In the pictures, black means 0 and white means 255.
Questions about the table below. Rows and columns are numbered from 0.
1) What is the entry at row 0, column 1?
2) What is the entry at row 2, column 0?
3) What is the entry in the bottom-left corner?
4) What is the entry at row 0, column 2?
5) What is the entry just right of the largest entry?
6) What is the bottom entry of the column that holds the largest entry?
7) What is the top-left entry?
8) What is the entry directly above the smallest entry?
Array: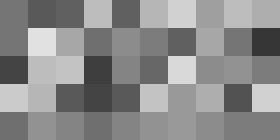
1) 89
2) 68
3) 111
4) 96
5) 167
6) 146
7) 117
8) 174

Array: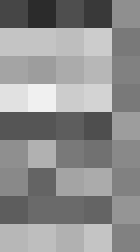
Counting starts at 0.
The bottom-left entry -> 183
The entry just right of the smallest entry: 78
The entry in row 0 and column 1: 43
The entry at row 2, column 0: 164
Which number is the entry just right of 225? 240
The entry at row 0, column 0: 70
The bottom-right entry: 129
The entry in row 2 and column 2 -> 171
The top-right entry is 143

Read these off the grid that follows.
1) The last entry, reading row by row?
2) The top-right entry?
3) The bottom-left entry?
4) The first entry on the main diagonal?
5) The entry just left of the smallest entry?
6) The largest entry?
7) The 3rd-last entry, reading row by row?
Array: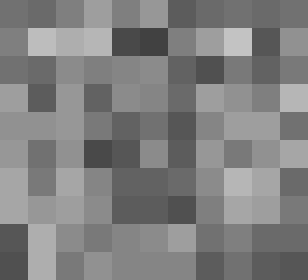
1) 86
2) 113
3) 80
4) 113
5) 73
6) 195
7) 113

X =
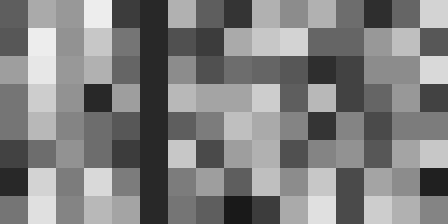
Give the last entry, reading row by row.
132
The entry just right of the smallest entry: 60
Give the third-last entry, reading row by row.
205
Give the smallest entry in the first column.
40
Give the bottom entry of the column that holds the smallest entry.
25
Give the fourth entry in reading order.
237
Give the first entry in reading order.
94
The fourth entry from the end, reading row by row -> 74
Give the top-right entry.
211
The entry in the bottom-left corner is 117
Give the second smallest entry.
32
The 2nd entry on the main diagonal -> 237
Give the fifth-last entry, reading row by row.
224
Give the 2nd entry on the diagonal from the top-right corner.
191
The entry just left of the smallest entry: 94
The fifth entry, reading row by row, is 60
